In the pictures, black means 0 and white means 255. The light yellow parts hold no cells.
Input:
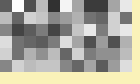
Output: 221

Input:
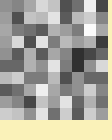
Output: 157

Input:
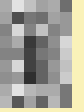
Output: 119

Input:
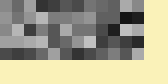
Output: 170

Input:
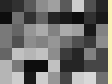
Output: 112

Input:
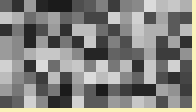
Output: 99

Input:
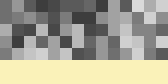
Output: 90

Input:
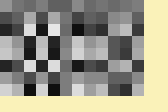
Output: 179
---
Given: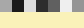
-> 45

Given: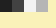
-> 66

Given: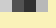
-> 82

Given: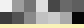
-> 59

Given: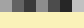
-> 58

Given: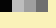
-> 111
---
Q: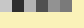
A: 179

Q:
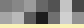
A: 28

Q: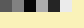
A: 6

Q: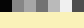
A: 114

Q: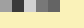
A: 58

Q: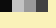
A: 11

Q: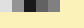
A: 148

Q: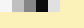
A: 192

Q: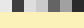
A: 202
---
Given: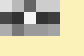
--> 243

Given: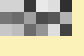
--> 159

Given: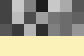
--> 77

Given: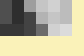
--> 67

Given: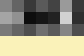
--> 13

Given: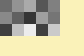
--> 53

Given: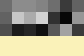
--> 171

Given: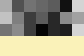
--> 61

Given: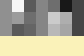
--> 110

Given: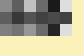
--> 83
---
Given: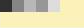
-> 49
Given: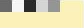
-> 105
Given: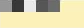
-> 151
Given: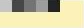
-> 198
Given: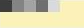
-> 61
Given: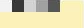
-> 242
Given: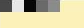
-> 72
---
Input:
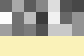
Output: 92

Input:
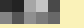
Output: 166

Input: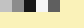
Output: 22

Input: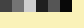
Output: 206

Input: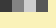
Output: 206

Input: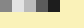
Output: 187

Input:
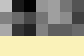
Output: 2
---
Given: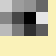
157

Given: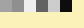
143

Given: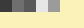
111

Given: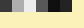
174

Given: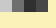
111

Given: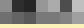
46

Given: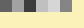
162
